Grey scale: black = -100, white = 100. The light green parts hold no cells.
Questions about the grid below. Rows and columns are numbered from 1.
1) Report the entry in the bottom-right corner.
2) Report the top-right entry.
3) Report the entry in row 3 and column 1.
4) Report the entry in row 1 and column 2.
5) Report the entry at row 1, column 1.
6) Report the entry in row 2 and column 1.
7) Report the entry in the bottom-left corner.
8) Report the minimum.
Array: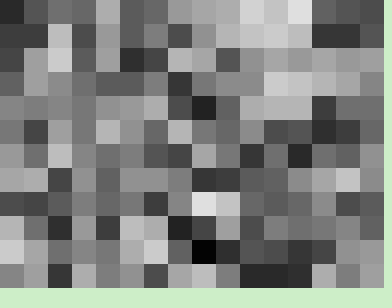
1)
25
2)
-40
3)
-46
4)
-34
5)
-68
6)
-52
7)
4
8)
-98

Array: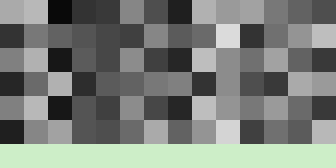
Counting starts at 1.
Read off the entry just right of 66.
-50
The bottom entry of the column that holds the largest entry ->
66
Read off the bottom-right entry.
44
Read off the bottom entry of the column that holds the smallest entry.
27
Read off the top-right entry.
-39
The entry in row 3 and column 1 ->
0
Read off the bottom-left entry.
-76
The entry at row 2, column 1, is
-60
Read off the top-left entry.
33
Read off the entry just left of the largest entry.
-17
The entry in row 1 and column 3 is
-93
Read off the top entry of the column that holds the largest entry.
21
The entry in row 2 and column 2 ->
-6
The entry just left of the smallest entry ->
44
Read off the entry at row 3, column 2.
39

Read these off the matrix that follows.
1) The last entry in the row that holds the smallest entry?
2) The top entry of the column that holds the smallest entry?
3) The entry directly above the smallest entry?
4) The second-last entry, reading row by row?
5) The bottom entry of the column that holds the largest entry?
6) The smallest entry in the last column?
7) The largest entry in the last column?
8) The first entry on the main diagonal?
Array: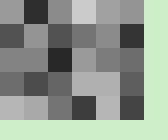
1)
-15
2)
9
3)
-36
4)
43
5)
-53
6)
-59
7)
15
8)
20

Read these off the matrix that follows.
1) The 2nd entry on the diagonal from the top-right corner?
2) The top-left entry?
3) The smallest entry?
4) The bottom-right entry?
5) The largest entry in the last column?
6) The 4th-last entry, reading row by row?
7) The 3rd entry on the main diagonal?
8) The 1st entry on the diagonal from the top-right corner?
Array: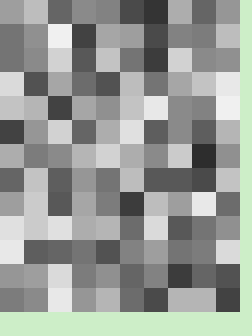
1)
-3
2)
24
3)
-65
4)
-48
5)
88
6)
-42
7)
65
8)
18

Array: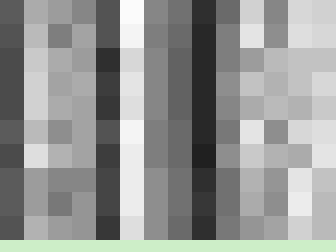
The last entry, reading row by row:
46
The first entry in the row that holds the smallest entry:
-41
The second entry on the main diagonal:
46
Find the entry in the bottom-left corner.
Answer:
-35
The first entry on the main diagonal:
-29
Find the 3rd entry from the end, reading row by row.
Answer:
28
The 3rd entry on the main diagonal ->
34
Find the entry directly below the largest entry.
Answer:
91
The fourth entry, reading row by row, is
5
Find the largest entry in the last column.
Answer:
79
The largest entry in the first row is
97
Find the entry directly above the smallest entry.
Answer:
-69
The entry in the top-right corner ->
64
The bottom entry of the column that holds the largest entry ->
74
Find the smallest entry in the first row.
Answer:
-63
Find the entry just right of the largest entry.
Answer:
5
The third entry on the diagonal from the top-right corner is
46
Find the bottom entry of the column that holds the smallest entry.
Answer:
-63
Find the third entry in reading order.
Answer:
22
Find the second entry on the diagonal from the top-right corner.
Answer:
74
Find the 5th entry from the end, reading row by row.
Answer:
-6

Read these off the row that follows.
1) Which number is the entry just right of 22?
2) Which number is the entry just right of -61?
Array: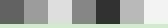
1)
73
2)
45

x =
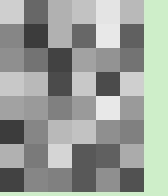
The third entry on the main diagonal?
-48
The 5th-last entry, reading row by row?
6
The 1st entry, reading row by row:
62
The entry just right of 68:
-31
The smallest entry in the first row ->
-20
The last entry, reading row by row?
-36
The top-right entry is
45
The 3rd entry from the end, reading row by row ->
-31

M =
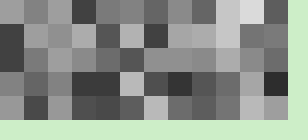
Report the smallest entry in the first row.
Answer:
-49
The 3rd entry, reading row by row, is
24
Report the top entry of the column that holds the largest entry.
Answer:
71
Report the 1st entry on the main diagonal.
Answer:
24
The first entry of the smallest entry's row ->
2
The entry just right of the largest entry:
-27
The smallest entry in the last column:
-65
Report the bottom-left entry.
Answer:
19
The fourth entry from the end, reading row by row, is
-27
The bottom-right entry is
24
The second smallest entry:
-59
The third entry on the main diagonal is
24
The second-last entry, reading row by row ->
45

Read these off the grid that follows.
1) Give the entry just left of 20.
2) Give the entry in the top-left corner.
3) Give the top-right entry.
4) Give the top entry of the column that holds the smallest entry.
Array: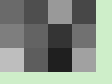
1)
-39
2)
-17
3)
-44
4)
20

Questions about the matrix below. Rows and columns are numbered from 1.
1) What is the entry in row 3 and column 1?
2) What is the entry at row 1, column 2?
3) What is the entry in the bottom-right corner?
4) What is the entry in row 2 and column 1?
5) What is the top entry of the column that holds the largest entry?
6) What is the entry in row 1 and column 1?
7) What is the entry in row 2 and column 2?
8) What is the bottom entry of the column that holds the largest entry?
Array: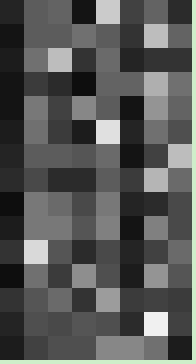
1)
-78
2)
-28
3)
-78
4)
-84
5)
-22
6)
-72
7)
-28
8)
-12

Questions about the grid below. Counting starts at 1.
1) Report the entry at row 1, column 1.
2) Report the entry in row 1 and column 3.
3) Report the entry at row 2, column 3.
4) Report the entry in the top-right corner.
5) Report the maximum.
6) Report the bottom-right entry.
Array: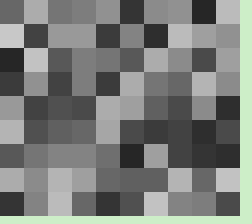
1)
-19
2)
-8
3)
20
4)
47
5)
57
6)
-42

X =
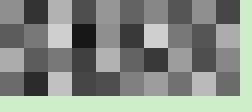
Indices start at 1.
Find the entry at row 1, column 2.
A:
-60
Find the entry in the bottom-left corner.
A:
-16
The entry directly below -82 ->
-50
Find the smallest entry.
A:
-82
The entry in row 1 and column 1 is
12
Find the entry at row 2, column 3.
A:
62
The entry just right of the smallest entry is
12
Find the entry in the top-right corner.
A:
-45
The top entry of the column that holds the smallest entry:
-39
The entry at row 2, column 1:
-28
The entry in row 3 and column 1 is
35
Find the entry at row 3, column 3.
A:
-6
